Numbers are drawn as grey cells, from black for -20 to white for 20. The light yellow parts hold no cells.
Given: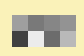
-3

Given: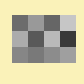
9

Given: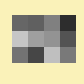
3

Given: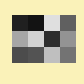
-13

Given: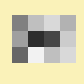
-9

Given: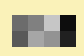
3

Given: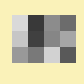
1
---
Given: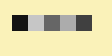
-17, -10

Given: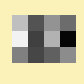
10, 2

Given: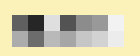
-5, 17

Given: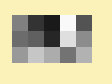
0, 8

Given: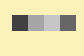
-10, -4

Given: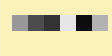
4, 8

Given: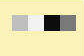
10, -1

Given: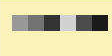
4, -16
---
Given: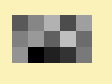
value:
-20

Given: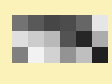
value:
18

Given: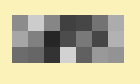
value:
-4

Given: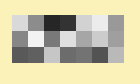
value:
-5

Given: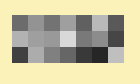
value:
7

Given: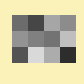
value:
14

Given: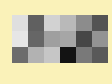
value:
8

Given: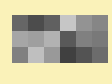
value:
10
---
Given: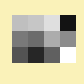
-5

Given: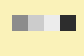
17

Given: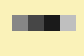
-16

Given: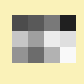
8

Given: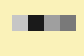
5

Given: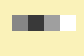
5

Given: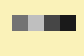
-9

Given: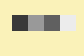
-5

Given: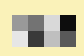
10
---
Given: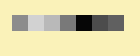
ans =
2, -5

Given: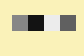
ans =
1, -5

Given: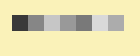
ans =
-11, 7

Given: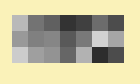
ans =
9, -8

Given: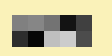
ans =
0, -8

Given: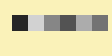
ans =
-14, -2

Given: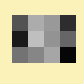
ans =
-7, -19

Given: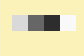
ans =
14, 19
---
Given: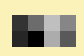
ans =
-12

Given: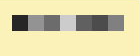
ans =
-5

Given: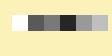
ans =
-1

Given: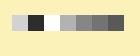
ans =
-2

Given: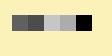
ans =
-5

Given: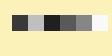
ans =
-6
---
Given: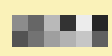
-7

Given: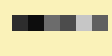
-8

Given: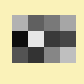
-11

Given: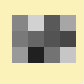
-7

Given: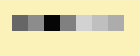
0

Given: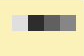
1

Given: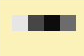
-3

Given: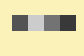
-2
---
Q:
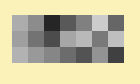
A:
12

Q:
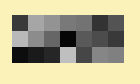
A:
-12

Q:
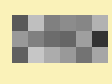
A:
1

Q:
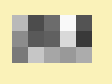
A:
19

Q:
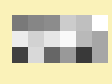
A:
10

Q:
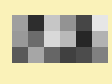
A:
-9

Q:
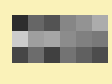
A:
3

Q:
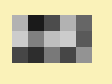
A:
8

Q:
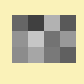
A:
8
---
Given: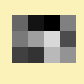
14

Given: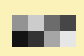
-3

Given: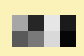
16

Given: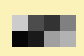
-12

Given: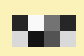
-2

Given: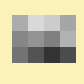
0

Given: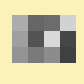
14

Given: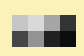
6
